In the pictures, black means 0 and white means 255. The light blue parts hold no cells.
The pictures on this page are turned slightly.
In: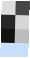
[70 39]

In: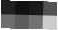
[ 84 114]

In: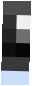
[78 50]

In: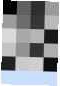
[154  54 168 195]

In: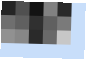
[41 96 42]

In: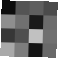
[ 75  26  79 169]
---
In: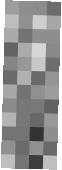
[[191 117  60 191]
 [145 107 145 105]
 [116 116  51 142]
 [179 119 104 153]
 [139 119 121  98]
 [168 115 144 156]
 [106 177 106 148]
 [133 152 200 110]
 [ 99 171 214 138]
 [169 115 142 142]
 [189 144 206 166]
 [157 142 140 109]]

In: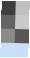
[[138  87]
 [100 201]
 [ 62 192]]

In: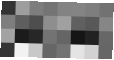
[[ 52 242 200 102 115 228 210 102]
 [163  27  39 115 101  21  34 103]
 [126  94  78 142 160  96  88 134]
 [ 51 158 125 116 131 132 126 114]]

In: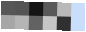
[[166 181  98 198  48]
 [ 87  84  21  89 185]]

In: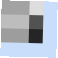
[[157 157  37]
 [189 189  82]
 [163 163 221]]

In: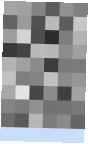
[[109  90 183 124 139 101]
 [133 124 145 114 115 120]
 [168 228  69 139  63 163]
 [194 127 132 193 139 149]
 [180 160 140  60 122 123]
 [ 56  68 186 183 140 160]
 [157 210  78  44 126 178]
 [100 155  81 186  93 200]
 [165 161 132  92 145 129]]

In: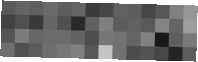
[[111  81  92 110 119 128  87 196 113  77  83  71  35  92]
 [ 84 123 103 107 108  99  78 119 113 101 129  25  94 121]
 [ 66  80  56 101  80  41  97 127  92  96  89 133 100 157]
 [ 89 100  95 106  94 101  59  70  96  93  70  88 128 150]]
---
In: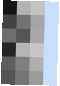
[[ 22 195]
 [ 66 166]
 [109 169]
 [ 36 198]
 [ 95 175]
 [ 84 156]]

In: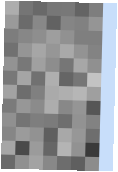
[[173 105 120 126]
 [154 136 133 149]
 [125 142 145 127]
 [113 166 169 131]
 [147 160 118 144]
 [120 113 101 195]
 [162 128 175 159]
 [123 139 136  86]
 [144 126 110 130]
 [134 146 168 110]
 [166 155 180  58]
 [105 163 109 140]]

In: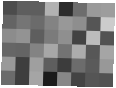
[[ 76  94  44 154]
 [100 107 152  85]
 [140  94 143 188]
 [102 131 115  87]
 [153 159  60  90]
 [107 165 135  85]]

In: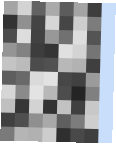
[[165  98  92  62]
 [ 51  68  70 124]
 [ 76  66 113  84]
 [149  61 224 117]
 [196  76 184  63]
 [ 94 218  71 155]
 [214 227  77 128]
 [192 211 194 200]
 [ 64 143  95 206]
 [122 177  47  63]]

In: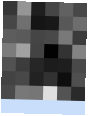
[[ 54  31  97]
 [ 71  21  88]
 [ 93  69 121]
 [124  67  51]
 [ 82  38  30]
 [ 67  34  14]
 [ 74 118  83]]

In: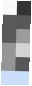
[[249]
 [ 90]
 [ 89]
 [149]
 [149]]

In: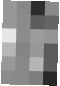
[[151  45]
 [151  92]
 [229 156]
 [183 152]
 [153 181]
 [139 126]]
